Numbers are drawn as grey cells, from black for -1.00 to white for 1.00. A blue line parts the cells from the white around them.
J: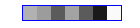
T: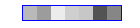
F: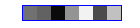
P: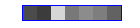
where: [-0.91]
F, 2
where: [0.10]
P, 4
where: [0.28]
J, 3
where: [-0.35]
T, 5
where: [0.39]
J, 0
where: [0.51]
F, 6
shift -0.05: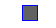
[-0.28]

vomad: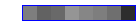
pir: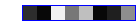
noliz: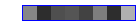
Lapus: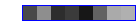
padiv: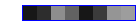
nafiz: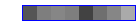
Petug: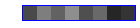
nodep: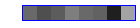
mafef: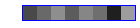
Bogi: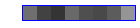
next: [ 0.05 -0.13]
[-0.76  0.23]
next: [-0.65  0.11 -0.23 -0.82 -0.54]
[0.17 0.23]
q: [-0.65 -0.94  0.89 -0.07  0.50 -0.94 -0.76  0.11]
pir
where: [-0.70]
Petug, 6
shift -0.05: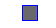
[-0.23]
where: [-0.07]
pir, 3

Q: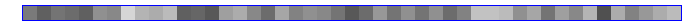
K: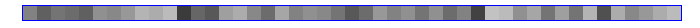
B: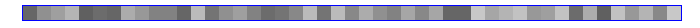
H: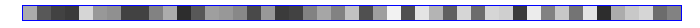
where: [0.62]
H, 34
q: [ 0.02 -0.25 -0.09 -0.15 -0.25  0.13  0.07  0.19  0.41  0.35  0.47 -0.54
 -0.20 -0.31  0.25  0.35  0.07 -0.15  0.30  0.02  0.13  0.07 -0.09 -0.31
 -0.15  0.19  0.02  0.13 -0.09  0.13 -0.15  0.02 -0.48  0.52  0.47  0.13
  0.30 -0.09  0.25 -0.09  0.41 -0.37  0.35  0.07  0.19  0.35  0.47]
K
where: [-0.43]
H, 16
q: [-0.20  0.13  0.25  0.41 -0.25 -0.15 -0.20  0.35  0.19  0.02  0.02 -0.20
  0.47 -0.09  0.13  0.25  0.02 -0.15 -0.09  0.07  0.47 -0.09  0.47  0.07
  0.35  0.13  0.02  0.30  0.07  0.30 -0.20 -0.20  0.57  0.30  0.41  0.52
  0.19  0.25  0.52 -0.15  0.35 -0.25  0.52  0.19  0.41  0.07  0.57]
B
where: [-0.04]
Q, 0

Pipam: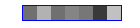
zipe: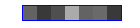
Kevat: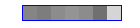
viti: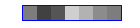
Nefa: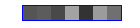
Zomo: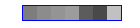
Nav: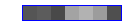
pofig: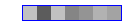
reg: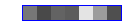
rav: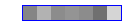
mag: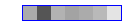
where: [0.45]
mag, 5
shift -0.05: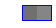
[-0.17 -0.01]
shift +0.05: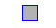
[0.45]
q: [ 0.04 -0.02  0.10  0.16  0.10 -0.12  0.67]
Kevat
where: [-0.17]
zipe, 5

